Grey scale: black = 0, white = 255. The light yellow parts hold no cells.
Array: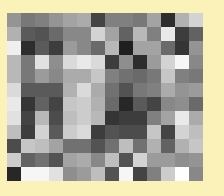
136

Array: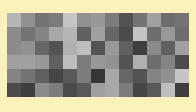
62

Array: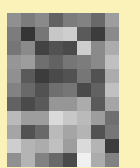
130

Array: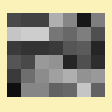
98

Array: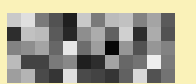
115

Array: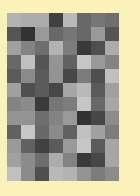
139

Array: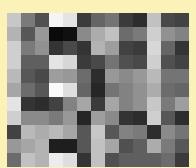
59
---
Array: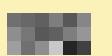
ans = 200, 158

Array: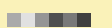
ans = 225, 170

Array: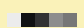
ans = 236, 141

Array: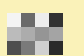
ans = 244, 237

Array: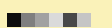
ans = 218, 197

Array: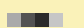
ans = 198, 170

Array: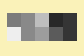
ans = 238, 190

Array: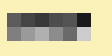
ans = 204, 176
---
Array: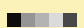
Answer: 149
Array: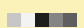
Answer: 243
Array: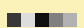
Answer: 221
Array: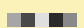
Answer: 73
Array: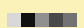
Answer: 16
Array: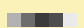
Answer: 109
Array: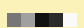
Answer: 160
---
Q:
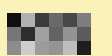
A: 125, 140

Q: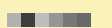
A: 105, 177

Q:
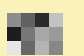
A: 194, 230

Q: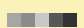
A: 51, 166

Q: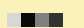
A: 50, 215

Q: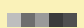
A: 79, 190

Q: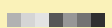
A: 48, 178

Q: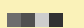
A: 50, 109

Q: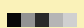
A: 208, 8

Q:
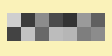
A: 96, 67
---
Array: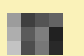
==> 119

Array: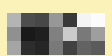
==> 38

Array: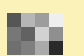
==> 170

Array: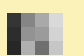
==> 111

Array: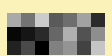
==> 0

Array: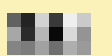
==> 161

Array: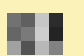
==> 184

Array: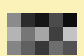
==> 56
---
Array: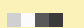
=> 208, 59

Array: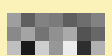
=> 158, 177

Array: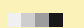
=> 240, 25

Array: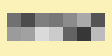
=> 113, 188

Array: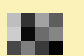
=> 190, 4

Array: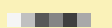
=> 245, 169

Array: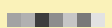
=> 163, 226

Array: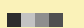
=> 45, 80
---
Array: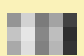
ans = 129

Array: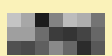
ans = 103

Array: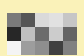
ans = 142

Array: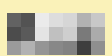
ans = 130

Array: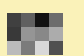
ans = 123

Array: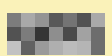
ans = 187
